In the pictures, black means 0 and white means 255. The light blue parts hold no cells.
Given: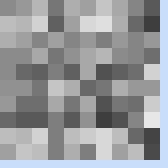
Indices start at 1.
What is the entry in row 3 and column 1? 174
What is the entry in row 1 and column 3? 182
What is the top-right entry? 89
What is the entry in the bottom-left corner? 160
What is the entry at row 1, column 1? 139
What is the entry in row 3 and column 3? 133
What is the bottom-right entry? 74
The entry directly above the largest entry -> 204
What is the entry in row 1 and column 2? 152
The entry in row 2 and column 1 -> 189
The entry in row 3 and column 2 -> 160
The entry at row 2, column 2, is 182

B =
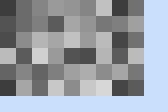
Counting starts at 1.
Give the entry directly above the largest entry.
140
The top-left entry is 61
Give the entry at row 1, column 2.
107
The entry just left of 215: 200
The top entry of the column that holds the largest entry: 193
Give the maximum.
215
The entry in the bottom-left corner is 61
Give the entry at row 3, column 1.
75
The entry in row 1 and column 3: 133
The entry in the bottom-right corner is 91
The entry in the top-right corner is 113
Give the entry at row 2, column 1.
83
